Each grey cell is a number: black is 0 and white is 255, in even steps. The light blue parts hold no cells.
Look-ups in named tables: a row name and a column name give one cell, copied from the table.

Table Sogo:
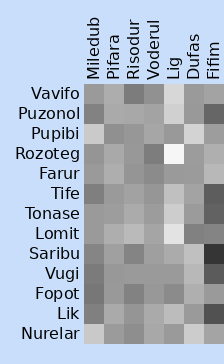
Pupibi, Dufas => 211
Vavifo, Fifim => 163
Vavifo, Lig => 215
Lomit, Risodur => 186
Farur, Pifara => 174
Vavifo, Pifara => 173
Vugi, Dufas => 184
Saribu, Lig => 171
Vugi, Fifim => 91
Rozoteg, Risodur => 152
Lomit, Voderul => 165
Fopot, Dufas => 175
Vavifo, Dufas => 154
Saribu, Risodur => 132

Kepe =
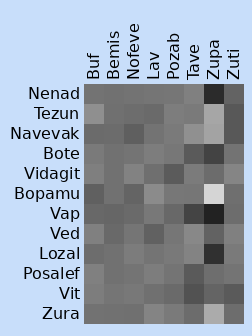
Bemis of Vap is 102
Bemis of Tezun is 112
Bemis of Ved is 105
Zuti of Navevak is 88
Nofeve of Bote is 116
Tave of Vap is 68
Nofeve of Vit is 120
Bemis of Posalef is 113
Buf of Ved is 128
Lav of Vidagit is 111
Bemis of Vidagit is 113
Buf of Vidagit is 127
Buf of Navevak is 107
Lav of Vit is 112
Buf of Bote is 122
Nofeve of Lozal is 124

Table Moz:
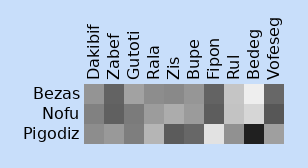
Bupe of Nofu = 155
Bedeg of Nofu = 214
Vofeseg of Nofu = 87
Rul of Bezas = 197
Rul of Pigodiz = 145
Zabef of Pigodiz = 153

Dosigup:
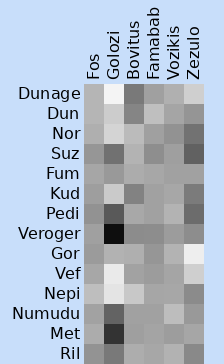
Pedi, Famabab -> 161
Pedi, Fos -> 146
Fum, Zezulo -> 161
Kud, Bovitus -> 130
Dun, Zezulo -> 149
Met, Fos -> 172
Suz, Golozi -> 113
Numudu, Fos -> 162
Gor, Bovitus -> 175
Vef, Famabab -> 156
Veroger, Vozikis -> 156
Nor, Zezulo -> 114
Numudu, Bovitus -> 161
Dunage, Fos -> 181
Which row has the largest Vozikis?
Numudu

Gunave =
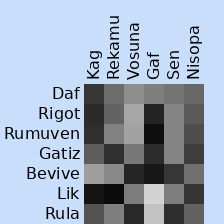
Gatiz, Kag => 93
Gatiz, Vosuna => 120
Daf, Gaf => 127
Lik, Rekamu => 11
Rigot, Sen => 132
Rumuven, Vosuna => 162
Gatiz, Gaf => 44
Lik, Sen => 126
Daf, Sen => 116
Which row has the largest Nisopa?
Bevive

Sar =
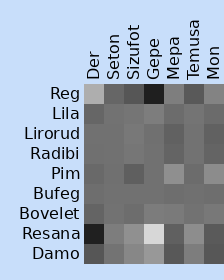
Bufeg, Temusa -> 112
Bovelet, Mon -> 120
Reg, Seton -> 102
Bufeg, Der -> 110
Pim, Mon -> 140
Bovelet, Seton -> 114
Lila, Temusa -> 116
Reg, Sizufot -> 86
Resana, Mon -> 90
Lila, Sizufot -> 117
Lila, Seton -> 114
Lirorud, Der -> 113
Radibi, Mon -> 100
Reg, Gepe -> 31
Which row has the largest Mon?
Pim

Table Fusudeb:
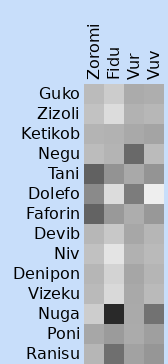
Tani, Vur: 169
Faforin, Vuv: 152
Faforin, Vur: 173
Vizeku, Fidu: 217
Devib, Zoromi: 183
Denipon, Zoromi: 182
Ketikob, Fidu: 178
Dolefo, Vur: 124
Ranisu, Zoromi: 182
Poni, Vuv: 159
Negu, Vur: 105
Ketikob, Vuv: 164
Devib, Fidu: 200

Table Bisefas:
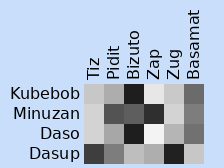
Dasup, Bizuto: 190
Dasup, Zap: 174
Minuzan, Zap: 47
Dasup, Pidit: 125
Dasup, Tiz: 62
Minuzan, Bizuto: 94
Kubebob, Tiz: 199
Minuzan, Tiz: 211
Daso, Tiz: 211
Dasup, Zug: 33
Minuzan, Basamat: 125
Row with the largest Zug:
Minuzan

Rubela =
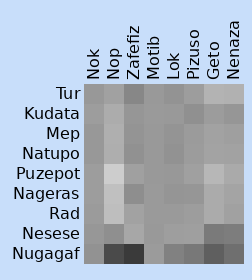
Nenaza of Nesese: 125
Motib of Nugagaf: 155
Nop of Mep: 175
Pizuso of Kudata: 144
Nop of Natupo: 174
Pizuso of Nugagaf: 120
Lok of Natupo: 146
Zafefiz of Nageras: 142
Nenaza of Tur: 177
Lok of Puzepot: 152
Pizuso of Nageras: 150
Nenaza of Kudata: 150
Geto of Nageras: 171
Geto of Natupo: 163
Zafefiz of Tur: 135
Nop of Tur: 161
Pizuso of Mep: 155
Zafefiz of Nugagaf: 58
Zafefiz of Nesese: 167

